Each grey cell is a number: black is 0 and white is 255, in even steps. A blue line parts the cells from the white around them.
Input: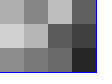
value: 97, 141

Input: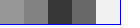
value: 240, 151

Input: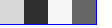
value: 101, 216

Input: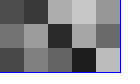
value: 150, 72

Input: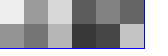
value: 100, 149

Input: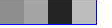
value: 188, 142
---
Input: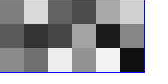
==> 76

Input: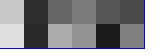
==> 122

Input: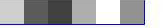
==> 173

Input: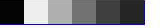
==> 114

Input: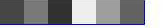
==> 238

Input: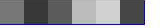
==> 187

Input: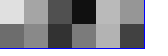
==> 16

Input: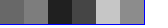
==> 69
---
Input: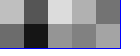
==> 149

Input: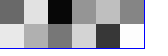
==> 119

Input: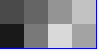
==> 217

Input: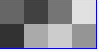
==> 204

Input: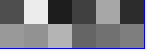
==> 180

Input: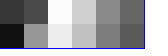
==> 237

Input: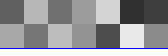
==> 189

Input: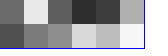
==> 142
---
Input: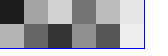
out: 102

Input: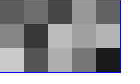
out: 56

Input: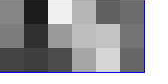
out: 48

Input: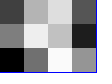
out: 238

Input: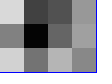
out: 4

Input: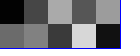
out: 129

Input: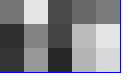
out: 131

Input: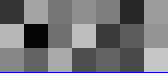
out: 5

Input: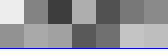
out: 168

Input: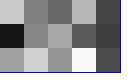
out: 134
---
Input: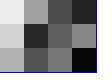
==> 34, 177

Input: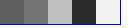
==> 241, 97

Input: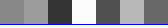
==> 104, 135

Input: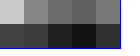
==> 121, 67

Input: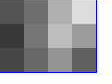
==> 221, 71

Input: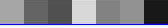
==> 24, 165
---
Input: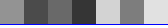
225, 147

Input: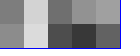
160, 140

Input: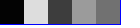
113, 3

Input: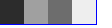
238, 44

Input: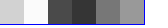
153, 210

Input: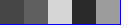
156, 70

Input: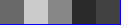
65, 106
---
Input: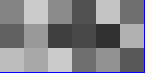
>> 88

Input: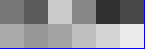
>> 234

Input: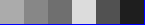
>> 30

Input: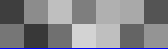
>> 148

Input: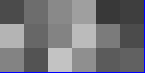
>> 97

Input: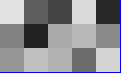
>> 211

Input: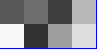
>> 221
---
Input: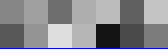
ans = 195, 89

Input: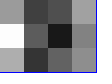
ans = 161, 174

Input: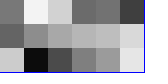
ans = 63, 204

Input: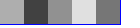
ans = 118, 174

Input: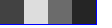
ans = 37, 66

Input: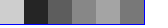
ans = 120, 206

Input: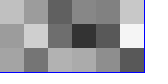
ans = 200, 164

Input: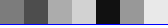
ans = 233, 124

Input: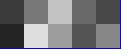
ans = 71, 36

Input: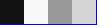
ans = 214, 18
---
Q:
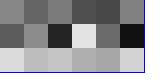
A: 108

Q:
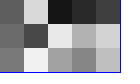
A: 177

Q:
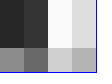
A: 251

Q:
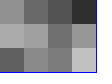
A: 112

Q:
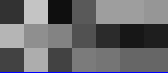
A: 23

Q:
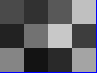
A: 200

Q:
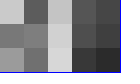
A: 78

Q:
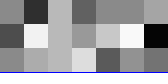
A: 249

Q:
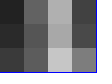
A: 168

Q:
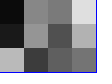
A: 80
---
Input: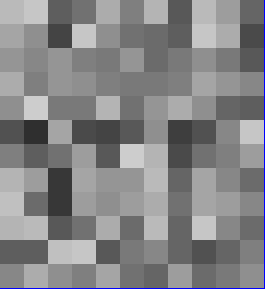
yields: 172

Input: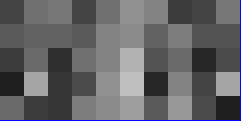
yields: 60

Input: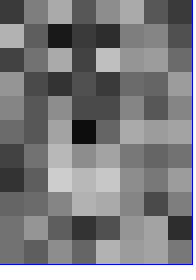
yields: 94

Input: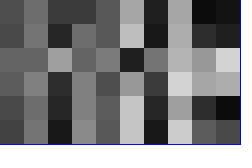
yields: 116

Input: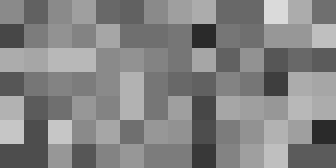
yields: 77

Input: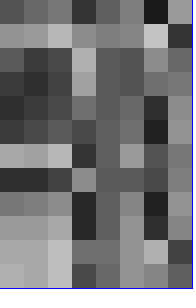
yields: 168
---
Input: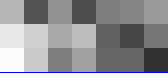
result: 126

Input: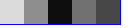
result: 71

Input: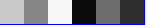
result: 109

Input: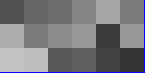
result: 167

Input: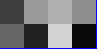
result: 103

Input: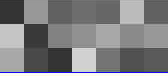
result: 103

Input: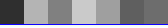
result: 158
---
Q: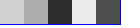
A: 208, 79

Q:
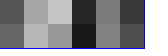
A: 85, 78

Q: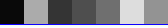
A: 10, 147

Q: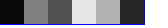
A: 9, 38

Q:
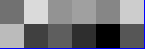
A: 113, 86

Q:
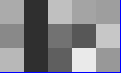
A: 171, 152
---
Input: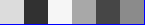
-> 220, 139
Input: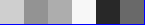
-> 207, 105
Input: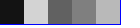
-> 19, 185
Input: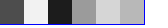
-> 77, 184
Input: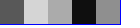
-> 88, 143
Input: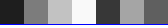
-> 30, 95
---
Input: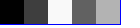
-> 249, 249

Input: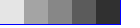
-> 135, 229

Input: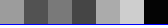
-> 69, 206

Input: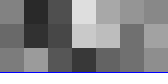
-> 201, 222

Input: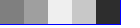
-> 239, 239

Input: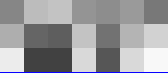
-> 195, 248

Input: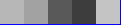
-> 89, 196

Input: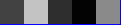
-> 46, 195

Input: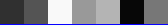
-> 153, 249
